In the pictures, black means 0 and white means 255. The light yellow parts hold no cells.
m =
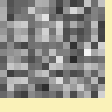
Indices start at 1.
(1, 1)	155
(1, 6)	175
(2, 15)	117
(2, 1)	173
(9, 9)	223
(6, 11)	149
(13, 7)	45
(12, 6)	112
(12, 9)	218
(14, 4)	63
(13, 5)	156
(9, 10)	111
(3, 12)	70
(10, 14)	178
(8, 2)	145
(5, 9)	198
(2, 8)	113
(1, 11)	63
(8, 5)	92
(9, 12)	101
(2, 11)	214
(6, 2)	108
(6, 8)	141
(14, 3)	81
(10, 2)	199
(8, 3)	154
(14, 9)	84
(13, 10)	188
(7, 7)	109
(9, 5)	78
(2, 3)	102
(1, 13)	196
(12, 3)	193
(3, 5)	114
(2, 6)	147
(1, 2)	82
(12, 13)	113

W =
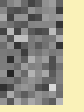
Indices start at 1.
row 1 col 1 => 97
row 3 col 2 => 68
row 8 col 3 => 120
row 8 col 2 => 118
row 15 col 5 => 168
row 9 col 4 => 94
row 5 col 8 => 188
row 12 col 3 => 100
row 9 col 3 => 130
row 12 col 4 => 132
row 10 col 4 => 156
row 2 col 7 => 138
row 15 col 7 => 112
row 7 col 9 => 53
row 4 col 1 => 125
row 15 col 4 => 131
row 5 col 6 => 72
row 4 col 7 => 134
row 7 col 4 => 92
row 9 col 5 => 176
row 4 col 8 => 135
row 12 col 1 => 116
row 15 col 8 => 92
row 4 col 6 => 135
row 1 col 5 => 68
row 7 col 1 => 109
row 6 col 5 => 121
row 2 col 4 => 90
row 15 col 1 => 147
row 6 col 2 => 83
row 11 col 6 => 141
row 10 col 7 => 105
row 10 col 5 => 129
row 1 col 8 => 157
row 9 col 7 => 158

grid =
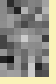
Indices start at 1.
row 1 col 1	135
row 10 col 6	37
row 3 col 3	140
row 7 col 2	82
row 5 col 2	116
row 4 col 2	155
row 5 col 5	141
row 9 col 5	172
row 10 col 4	86
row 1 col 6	127
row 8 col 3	128
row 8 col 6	128
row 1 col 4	112
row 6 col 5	157
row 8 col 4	108
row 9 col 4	108
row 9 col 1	36
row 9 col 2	18
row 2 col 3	33
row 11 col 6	74
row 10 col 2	99
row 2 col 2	103
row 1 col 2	44

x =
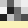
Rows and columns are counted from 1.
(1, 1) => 199
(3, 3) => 116
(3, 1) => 33
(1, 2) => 95

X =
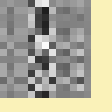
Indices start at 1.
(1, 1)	145
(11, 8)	212
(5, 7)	42
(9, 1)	132
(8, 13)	137
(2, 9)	117
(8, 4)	165
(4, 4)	144
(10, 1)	168
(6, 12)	182
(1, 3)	142
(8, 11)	169
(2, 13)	136
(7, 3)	129
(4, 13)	134
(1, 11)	154
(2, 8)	186
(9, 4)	136
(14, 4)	139
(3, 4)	142
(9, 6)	53
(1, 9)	155
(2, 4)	155
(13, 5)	55
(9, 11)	125
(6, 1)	159
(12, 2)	155
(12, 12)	82
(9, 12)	106
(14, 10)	124
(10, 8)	217
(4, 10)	128
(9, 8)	121
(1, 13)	142
